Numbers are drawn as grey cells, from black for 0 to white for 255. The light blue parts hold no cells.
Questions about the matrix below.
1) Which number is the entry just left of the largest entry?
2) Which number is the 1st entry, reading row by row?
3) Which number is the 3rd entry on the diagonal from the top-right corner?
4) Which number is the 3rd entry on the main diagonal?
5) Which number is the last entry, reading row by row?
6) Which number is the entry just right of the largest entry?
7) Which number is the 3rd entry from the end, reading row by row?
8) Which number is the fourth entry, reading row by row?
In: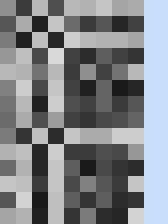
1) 73
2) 143
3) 178
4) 191
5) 211
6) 65
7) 44
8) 79

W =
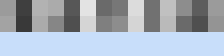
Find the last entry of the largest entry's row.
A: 155
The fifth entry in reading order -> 87
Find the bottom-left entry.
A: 163
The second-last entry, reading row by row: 79
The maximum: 227
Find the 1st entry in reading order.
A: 155
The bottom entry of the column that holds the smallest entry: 57
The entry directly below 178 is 171

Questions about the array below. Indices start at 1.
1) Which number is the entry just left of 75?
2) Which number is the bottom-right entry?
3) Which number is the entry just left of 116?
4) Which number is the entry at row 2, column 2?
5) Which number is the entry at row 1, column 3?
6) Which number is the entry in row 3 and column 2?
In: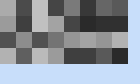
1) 171
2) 42
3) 81
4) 63
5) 192
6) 141

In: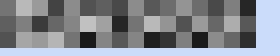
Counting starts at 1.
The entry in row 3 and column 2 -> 167
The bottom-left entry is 80
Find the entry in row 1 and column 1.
117
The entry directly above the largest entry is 80
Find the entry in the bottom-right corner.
46
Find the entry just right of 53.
125
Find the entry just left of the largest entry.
133
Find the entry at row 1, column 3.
154
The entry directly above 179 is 102
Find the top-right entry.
39

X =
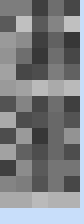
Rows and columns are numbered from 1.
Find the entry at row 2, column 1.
90
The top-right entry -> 71
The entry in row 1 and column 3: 63
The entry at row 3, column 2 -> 140
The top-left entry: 125
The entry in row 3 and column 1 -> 154
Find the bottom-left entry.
170
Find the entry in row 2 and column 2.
192
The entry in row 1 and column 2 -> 125
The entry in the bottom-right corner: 178

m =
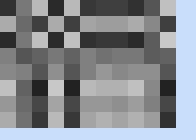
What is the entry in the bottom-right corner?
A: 49
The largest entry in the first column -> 192
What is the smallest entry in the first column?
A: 42
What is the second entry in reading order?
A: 120
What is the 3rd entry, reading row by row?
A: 185
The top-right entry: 192
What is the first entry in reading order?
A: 49
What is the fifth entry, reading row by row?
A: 185
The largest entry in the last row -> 185
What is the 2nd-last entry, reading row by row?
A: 157
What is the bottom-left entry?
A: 171
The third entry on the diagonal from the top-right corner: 42
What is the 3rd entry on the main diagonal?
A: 192
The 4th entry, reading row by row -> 42
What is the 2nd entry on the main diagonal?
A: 106

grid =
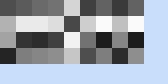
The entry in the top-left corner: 78
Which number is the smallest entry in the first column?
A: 36
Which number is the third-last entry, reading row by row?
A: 126
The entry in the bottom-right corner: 142
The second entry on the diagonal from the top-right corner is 192
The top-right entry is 98
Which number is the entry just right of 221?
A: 72
